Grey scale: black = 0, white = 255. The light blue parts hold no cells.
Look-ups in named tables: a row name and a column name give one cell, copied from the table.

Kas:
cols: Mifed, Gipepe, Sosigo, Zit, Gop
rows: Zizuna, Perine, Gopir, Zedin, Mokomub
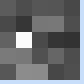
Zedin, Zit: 102
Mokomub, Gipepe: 140
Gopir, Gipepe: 251
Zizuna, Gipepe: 77
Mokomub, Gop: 79
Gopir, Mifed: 98
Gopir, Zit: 53
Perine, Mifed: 73
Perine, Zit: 120
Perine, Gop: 78
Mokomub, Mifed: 87
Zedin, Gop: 77

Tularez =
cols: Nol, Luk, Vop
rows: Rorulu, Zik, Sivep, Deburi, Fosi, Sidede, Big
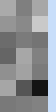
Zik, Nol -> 149
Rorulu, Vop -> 167
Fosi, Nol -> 144
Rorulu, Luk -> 127
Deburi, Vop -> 129
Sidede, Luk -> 85
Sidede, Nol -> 166
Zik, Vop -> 201
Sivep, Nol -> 108
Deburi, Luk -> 167
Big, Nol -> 121
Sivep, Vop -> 116
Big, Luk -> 125
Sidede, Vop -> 20
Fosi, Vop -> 123
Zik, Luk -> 137
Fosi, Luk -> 162
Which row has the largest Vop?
Zik

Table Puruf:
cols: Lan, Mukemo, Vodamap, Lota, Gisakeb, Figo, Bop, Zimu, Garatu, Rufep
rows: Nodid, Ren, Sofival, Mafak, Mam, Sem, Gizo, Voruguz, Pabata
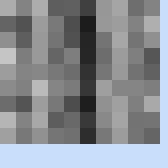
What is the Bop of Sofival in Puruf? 116
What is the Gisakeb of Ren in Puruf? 78
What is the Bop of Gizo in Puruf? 145
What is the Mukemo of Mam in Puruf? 132
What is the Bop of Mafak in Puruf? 109
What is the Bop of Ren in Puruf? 152
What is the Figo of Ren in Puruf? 28

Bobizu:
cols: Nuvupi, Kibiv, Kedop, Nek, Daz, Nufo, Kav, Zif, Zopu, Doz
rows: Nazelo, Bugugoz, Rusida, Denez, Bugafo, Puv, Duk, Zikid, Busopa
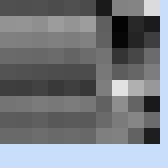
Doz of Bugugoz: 27
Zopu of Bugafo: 102
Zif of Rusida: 7
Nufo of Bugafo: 76
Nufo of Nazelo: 75
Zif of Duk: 142
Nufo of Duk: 119
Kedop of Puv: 66

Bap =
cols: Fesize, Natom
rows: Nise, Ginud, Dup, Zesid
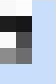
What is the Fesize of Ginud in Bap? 29
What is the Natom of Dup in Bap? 76
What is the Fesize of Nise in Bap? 248
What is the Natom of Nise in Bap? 252
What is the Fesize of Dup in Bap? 249
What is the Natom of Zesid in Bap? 109
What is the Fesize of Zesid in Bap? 140
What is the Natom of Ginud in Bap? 23

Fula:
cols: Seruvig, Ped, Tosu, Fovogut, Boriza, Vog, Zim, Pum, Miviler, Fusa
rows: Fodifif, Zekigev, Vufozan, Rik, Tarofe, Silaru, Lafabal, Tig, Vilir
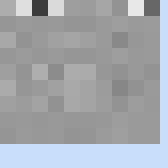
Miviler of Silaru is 146
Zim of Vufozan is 154
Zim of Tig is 152
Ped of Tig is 153
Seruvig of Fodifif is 173
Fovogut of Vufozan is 161
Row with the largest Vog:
Tarofe

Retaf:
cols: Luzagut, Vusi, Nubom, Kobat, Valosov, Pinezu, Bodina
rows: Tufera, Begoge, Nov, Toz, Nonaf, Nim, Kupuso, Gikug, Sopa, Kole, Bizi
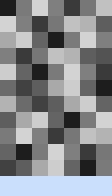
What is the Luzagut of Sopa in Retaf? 122
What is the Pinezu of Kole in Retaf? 57
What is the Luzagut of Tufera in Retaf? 29
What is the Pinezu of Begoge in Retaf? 179
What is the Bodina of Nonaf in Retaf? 57
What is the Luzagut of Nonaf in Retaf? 204
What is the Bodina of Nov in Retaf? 126
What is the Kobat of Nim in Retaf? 169
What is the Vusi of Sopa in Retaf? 211
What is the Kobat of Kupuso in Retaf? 94
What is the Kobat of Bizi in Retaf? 204
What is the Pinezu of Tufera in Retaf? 119
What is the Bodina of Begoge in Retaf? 94
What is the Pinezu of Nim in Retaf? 99
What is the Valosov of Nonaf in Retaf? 211
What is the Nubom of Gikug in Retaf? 204
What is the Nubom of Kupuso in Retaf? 65
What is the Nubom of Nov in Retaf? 99
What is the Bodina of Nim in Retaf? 29
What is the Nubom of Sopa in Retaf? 126
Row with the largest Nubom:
Tufera

